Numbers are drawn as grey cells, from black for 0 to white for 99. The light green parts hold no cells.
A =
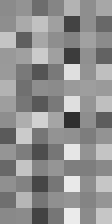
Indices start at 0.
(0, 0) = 54
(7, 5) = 55
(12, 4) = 58
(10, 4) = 49
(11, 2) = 27
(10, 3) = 58
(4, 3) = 47
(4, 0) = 60
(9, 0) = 58
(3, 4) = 23
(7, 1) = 67
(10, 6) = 53
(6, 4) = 86
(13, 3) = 46
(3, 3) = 62
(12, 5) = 51
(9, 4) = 89
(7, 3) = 64
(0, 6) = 65
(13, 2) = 26
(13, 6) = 77
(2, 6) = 54
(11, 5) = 55
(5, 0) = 69
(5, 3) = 54
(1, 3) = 62
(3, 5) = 56
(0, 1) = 57
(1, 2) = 75
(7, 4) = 18
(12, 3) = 56

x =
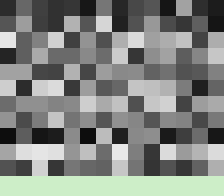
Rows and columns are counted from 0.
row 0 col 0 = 17
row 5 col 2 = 80
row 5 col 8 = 76
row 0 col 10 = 8
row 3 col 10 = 63
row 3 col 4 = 41
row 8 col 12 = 42
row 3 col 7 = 79
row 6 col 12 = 61
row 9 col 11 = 60
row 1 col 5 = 33
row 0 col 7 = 15
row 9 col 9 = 21
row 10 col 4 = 46
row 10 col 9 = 20
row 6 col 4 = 53
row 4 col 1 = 63
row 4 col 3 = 26
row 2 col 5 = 57
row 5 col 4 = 22
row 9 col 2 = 89
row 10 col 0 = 32
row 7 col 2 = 48
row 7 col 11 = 51
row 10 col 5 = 40
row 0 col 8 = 28
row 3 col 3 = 41
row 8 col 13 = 9
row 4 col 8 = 54
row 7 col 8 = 52
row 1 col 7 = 13
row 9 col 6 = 42
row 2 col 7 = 68
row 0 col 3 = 19
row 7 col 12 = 28

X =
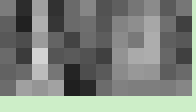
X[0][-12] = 48
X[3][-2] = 40
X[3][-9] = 33
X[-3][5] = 32
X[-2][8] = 59
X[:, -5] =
[37, 51, 54, 57, 54, 50]
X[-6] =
[48, 17, 62, 19, 41, 52, 32, 37, 46, 54, 35, 46]
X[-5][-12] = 37
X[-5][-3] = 65
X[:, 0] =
[48, 37, 34, 41, 38, 42]
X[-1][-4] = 49
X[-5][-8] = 41
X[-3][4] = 35
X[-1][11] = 52
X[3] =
[41, 23, 82, 33, 35, 32, 25, 57, 66, 67, 40, 25]
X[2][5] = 42
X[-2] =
[38, 41, 73, 46, 14, 30, 35, 54, 59, 58, 36, 41]

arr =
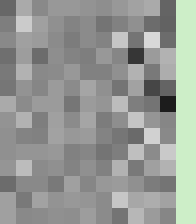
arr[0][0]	40
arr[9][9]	54
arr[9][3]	59
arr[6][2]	60
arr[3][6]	59
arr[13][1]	53
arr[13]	[62, 53, 54, 56, 55, 61, 54, 45, 71, 60, 52]
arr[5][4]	54
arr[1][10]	38
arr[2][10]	42
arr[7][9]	58
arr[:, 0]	[40, 49, 53, 43, 47, 46, 66, 57, 56, 56, 58, 42, 62, 62]
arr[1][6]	45
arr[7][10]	52
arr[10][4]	51
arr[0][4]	59
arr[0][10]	39
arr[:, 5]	[57, 54, 54, 49, 50, 64, 60, 64, 60, 52, 56, 52, 58, 61]
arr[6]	[66, 54, 60, 60, 46, 60, 58, 73, 49, 45, 11]
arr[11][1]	53
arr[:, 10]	[39, 38, 42, 69, 67, 39, 11, 52, 53, 78, 69, 45, 63, 52]
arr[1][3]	56
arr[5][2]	52
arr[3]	[43, 61, 42, 55, 51, 49, 59, 52, 21, 60, 69]
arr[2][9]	84
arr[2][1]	62
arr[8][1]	51
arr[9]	[56, 58, 58, 59, 50, 52, 45, 49, 74, 54, 78]

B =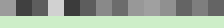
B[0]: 60
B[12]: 49
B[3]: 81
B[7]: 42
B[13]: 39

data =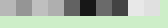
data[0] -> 71
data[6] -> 41
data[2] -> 74
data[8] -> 90

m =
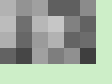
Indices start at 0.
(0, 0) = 69
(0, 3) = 37
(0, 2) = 62
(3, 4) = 56
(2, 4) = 39
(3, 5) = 24
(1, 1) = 43

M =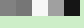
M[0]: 50
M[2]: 96
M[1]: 46

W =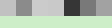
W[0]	75
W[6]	63
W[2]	79

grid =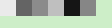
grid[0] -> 91
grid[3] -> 74
